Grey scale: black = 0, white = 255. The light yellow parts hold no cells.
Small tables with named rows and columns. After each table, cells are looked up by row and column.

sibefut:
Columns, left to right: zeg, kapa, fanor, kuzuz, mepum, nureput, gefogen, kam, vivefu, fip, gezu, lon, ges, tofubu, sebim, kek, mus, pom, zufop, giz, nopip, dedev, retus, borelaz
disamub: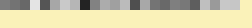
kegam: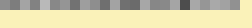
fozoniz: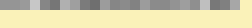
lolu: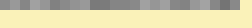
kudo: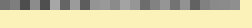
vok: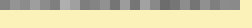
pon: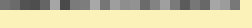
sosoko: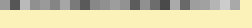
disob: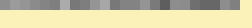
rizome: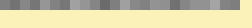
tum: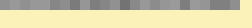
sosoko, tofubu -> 92
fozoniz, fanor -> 154
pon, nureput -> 166
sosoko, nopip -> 161
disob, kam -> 120
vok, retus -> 140
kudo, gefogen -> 101
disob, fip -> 149
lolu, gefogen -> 138
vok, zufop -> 141
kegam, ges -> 112
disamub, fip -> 130
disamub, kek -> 116
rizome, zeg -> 128
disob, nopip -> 103
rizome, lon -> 127

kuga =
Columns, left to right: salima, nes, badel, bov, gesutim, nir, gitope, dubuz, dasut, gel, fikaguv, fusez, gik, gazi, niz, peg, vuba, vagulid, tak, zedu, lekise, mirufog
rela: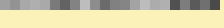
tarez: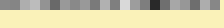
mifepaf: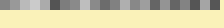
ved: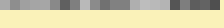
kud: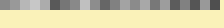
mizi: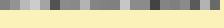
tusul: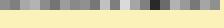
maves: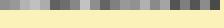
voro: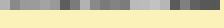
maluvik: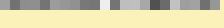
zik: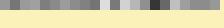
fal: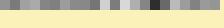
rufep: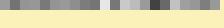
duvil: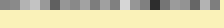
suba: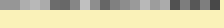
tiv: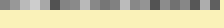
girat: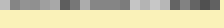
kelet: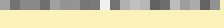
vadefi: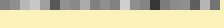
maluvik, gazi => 191
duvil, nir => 96
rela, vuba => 176
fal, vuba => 105
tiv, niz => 148
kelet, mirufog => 146
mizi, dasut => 179
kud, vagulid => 92
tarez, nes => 133
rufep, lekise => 126
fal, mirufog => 149
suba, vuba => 171
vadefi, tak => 143
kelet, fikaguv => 240

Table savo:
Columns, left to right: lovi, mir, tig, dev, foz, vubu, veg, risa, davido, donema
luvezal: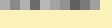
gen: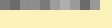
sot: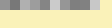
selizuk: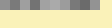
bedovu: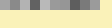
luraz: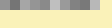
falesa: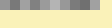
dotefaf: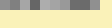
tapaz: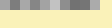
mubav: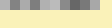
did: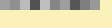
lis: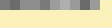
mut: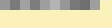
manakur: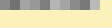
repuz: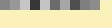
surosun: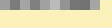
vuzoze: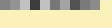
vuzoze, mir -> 148
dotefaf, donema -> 144
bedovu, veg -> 150
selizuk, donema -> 147
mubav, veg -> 138
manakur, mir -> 114
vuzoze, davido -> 122
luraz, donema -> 184
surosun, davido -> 114
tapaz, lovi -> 165
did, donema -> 152
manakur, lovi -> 138
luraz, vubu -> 191
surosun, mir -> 123

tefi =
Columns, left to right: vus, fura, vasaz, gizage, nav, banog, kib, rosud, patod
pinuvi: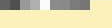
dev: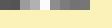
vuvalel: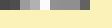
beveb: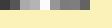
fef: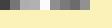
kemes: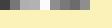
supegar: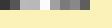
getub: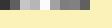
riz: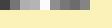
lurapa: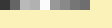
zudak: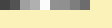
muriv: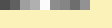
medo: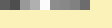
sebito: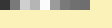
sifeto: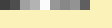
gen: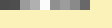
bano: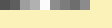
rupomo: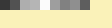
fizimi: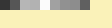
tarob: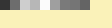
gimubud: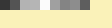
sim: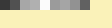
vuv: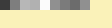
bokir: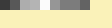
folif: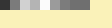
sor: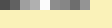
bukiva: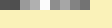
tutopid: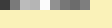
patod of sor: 148
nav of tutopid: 251
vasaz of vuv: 183
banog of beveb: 150
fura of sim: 81
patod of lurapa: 110
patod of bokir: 99
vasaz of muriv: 159
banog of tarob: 159
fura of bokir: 88
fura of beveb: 86
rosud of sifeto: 147
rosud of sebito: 112
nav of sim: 251

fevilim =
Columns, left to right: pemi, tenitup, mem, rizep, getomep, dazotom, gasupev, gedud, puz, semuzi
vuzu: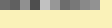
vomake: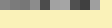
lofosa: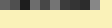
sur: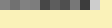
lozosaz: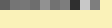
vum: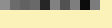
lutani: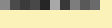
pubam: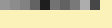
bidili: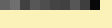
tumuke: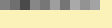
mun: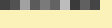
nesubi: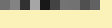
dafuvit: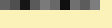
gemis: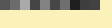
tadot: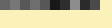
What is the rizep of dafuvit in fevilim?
90
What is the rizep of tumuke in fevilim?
135
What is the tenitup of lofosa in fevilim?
79
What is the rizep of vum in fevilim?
105
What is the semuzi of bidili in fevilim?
8
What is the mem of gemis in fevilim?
170
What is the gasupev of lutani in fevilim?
56
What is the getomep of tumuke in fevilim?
119
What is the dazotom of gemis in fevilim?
70
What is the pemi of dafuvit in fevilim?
97
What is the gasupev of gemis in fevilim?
111
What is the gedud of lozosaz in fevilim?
47
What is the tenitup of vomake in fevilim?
123
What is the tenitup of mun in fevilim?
82
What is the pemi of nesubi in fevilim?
111
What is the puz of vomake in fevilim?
64
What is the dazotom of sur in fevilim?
93

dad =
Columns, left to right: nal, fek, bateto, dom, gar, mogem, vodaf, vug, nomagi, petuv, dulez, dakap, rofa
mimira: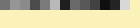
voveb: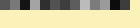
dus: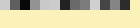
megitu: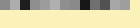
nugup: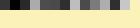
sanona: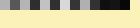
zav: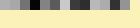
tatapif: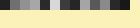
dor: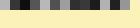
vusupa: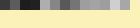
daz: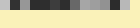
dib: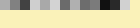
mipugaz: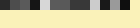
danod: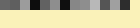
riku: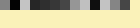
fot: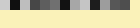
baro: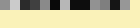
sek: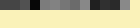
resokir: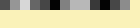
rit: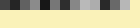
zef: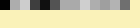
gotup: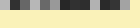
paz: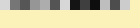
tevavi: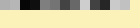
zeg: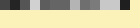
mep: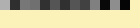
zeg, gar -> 93
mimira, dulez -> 15
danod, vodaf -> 15
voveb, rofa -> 60
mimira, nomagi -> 88
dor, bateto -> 14
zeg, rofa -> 31
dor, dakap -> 33

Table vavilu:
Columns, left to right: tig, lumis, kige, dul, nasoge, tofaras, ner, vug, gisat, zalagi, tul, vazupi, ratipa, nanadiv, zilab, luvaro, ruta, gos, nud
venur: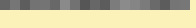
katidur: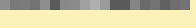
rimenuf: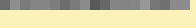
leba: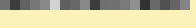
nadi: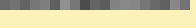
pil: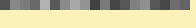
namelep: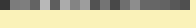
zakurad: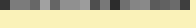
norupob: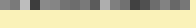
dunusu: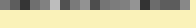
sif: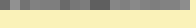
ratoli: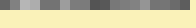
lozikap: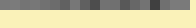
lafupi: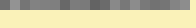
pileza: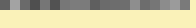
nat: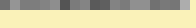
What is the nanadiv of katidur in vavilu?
133
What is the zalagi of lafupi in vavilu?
99
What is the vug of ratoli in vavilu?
124
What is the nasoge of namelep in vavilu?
184
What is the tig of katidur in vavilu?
142
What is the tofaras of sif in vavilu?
126
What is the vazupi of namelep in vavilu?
72
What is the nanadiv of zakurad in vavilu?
133
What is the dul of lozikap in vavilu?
119
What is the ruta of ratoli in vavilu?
117
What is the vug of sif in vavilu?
119
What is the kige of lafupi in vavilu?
117
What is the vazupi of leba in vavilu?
113
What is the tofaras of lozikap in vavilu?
108
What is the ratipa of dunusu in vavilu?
128
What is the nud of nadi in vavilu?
115
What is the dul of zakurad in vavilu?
103
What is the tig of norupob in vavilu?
136
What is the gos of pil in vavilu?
109
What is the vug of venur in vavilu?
114

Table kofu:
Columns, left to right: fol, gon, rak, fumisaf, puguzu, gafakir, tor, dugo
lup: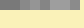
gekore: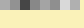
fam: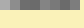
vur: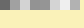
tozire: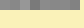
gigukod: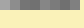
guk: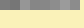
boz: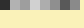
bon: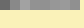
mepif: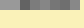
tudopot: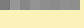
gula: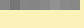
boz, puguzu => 173
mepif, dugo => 136
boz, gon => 178
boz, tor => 89
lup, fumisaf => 149
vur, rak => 211
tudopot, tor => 144
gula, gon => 119
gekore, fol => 172
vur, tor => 239
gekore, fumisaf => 136
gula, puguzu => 137
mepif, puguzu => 134
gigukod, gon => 141
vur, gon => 161

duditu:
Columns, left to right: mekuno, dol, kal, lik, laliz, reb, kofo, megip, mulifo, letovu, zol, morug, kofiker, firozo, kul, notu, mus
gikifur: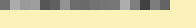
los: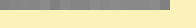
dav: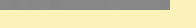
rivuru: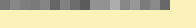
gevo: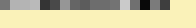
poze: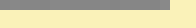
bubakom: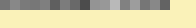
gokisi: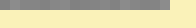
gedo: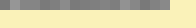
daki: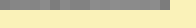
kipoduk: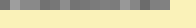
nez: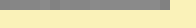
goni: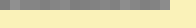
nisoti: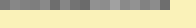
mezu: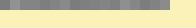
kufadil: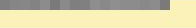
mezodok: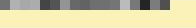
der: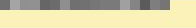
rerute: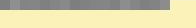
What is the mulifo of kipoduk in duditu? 119
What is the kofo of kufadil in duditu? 138
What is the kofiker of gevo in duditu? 202
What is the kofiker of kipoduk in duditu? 152
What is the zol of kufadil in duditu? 137
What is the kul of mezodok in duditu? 37
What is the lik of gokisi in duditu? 133
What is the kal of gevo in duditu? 180
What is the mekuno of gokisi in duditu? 130
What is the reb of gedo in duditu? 127
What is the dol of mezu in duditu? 146
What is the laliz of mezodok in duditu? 69
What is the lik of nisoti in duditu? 126
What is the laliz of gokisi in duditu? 130
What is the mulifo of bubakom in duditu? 76
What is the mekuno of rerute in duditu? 127
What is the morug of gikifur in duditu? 119
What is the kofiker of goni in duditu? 141
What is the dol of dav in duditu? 134
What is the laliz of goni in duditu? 128
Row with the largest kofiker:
gevo

